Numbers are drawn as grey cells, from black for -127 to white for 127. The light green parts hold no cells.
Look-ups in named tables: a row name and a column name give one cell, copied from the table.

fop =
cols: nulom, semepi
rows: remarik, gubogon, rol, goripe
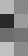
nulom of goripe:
65
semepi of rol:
-11
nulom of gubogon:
-85
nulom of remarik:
56
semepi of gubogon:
28
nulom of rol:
-18
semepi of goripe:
11
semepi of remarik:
7

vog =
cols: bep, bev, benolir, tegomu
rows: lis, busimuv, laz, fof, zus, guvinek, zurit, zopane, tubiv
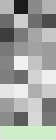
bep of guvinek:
-1
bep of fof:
-7
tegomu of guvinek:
111
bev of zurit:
110
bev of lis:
-101
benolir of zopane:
83
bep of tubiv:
11
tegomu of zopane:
-18
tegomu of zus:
29
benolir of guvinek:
82
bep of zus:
4
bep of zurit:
102

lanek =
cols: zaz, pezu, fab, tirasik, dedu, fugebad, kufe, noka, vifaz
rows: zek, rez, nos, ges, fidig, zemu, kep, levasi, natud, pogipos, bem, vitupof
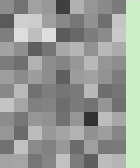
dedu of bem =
24
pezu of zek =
-12
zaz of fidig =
-3
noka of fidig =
22
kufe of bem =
31
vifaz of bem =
-5
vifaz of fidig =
13
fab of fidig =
50

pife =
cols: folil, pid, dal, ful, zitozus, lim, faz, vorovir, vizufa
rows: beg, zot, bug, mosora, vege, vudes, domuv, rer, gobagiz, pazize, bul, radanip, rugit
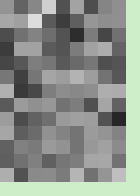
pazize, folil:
38
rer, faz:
-47
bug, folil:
-50
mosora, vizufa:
-28
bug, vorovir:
-57
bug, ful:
-17
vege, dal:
-1
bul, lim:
-11
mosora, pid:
34
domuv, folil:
48
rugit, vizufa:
63
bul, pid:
1
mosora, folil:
-67
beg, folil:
20
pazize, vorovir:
20
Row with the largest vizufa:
rugit

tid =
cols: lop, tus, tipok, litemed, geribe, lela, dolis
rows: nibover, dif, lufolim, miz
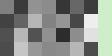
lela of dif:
-56
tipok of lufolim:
-45
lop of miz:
-51
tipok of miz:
23
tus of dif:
-27
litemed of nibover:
12
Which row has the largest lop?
nibover

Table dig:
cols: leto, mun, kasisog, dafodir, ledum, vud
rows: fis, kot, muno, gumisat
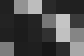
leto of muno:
-95
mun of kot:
-98
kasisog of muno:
-93
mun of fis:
19
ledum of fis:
-94
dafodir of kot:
-8
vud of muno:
5
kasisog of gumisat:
-96
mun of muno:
-99
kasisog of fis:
61
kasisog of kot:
-92
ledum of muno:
65

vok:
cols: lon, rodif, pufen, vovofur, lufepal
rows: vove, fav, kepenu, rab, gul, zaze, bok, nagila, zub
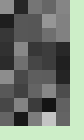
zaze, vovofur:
-34
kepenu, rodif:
-40
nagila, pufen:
-68
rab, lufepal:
-87
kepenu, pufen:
-41
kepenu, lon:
-72
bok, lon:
-39
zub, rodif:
-103
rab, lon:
-78
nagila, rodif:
3
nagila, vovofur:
-107
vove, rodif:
-89
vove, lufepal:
5
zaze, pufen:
-33
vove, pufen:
-10
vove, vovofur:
-25

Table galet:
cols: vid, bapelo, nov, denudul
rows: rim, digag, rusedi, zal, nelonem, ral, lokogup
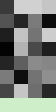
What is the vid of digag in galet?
-44
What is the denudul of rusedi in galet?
77
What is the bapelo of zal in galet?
51
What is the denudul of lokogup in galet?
-89
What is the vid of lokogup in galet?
-58
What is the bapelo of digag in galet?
-90
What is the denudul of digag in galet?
-115
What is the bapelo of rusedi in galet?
67
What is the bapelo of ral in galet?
-113

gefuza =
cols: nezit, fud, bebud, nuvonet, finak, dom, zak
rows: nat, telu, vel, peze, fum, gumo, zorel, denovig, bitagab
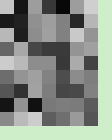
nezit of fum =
76
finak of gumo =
-50
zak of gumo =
-1
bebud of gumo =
32
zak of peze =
32
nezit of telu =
-101
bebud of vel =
13
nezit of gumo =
-18
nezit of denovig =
-107
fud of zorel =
-78
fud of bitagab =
58
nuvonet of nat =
-72
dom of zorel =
-54
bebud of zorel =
34
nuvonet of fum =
13
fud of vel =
-97
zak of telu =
54
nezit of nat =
69
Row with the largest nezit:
fum

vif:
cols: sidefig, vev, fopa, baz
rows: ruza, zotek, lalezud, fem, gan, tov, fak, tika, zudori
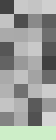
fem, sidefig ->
-41
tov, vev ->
65
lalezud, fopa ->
52
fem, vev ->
59
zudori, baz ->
85
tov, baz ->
-21
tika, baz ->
25
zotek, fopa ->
10
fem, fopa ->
73
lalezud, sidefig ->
42
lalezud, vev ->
41
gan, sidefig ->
-28
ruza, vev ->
73
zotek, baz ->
-33
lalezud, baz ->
-16

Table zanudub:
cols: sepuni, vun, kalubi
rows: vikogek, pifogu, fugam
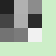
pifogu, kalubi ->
-84
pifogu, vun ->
46
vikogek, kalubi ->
12
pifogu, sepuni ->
-59
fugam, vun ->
-4
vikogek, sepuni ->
-93
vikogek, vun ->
49
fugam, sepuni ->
-12
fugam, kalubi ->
113
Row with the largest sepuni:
fugam

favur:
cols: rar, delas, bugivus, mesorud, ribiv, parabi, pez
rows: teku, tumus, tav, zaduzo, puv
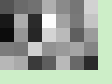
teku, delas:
-21
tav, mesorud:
84
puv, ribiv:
57
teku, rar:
-44
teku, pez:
82
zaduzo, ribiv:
26
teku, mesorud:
47
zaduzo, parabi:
37
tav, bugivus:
-89
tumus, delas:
44
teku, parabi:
-9
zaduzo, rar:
-3
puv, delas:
42
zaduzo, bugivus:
80

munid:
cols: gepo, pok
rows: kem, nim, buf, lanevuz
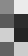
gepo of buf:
80
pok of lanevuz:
76
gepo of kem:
10
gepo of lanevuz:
-29
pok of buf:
-90
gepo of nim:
-37
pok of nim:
-82
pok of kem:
107
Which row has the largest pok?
kem

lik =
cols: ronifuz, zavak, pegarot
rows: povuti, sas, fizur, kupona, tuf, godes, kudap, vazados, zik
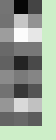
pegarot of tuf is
-54
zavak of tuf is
-92
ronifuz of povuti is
-11
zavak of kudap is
-72
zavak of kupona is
-7
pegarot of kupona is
-7
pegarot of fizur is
103
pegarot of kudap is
-43
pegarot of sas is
18
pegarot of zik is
-36
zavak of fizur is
124
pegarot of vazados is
65
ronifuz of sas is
-13
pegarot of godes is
5
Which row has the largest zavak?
fizur

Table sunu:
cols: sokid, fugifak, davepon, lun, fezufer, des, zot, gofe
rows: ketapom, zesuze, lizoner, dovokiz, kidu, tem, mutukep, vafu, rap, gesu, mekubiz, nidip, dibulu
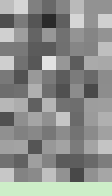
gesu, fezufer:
12
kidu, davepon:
-40
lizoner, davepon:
-27
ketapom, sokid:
62
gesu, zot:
11
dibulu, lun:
64
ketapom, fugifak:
85
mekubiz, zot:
36
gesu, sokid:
16
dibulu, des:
-55

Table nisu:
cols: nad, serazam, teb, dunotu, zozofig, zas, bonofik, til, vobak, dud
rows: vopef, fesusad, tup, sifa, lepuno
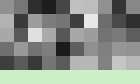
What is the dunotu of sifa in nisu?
-1
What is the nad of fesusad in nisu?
50
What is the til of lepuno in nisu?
1
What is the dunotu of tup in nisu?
42
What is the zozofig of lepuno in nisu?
-36
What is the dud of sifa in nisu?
19
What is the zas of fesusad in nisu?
-66
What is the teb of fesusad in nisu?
28
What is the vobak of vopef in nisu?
-75
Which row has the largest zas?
vopef

